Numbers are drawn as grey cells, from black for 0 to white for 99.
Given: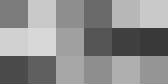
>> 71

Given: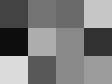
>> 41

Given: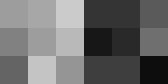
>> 20

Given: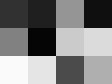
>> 58

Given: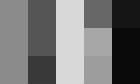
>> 40

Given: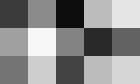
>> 73
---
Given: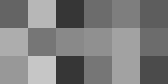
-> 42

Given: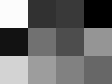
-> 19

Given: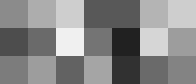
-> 34

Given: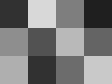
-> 84

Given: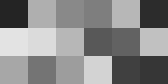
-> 49

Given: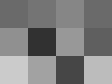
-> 45

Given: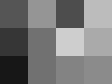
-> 58

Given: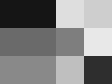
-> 8

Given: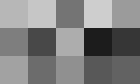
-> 45

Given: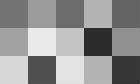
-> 42
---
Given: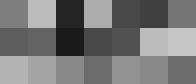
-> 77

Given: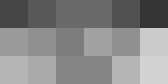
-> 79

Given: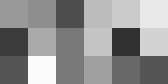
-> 82

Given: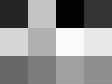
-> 90

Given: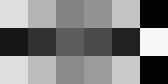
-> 96

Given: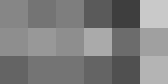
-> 62
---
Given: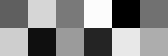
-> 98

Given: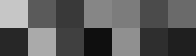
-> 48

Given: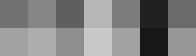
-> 48

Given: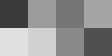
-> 60

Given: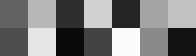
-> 14

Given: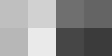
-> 81

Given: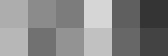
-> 83

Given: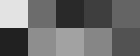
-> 16

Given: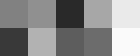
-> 16

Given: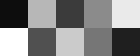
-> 23
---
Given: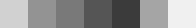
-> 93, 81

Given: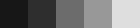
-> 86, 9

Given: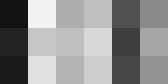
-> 53, 10

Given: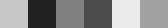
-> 63, 77

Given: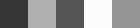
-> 58, 21

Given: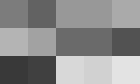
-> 66, 22

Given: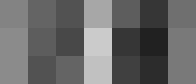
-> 43, 54

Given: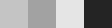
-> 14, 76

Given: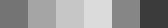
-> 23, 45

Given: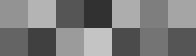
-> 64, 39
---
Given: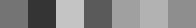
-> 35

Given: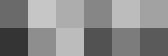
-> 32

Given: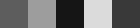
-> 22

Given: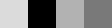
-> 47

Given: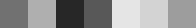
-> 34

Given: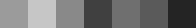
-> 25

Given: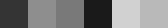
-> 20

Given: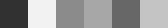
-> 40
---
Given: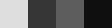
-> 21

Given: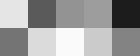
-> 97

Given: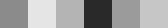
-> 16

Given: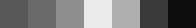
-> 68

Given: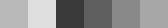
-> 37

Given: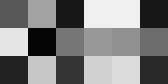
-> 81

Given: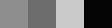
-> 42

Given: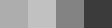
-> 75

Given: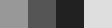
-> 33
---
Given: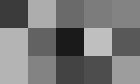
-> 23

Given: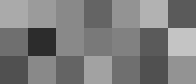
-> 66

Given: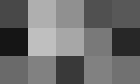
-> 28

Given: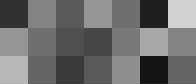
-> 19

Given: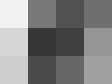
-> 94

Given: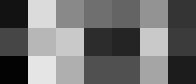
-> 7

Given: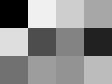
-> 0

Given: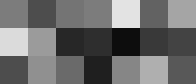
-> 48

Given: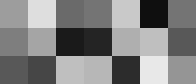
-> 61
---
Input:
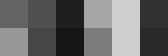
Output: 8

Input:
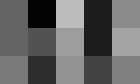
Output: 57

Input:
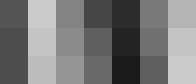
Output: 58

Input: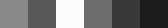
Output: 98

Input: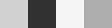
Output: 95

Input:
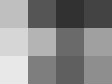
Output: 37

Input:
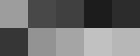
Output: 64

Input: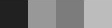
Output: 48

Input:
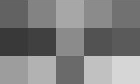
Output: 41
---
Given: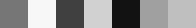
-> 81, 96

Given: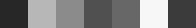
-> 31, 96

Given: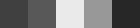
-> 91, 91

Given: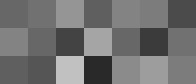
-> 64, 75

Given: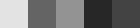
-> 57, 88

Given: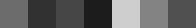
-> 11, 80
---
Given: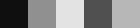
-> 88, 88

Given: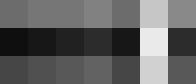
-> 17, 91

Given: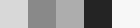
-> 67, 96

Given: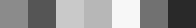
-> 71, 96

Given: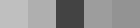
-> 26, 74

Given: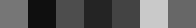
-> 14, 78

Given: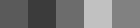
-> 42, 75

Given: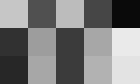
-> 23, 91

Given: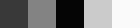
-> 2, 97
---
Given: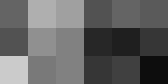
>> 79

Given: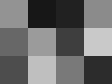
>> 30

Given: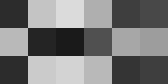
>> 17

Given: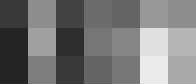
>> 14

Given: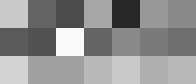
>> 82

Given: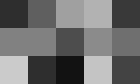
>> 79
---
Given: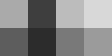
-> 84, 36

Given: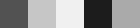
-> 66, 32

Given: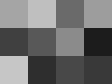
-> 61, 77

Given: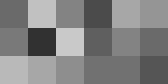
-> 58, 72

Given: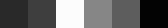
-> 1, 16

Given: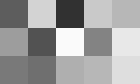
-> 71, 47

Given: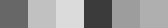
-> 68, 40

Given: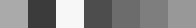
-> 59, 66

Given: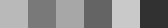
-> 19, 72

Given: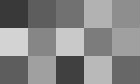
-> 55, 36
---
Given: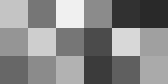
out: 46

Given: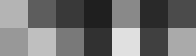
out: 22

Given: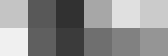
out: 19

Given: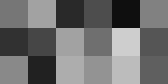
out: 63

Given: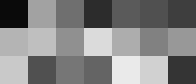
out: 56

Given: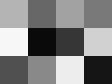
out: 21

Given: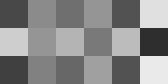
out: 70

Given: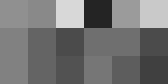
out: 29
